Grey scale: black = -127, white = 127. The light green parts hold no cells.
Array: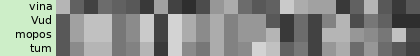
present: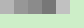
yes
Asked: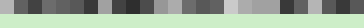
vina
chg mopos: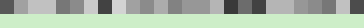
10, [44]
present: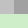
no
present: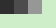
yes
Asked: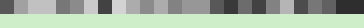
Vud
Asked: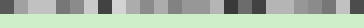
mopos

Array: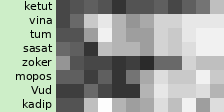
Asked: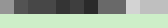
zoker
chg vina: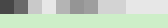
7, [41]
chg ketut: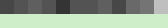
10, [-32]

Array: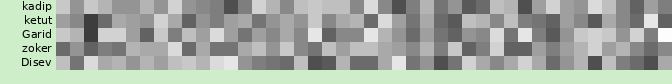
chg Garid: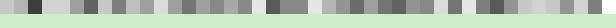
20, [-29]
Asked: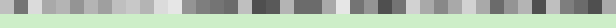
Disev
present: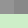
yes
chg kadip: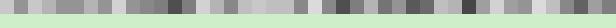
34, [-48]
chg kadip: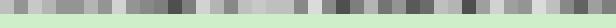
1, [72]

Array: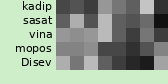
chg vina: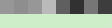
6, [-66]
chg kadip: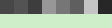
8, [-78]
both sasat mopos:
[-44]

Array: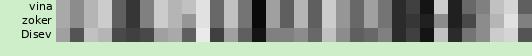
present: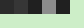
yes
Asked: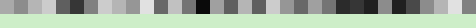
zoker
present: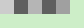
no
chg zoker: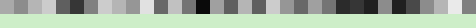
33, [97]

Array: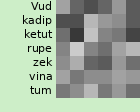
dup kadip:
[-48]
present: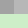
yes
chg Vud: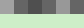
6, [-36]
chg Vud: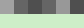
6, [-36]
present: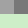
yes

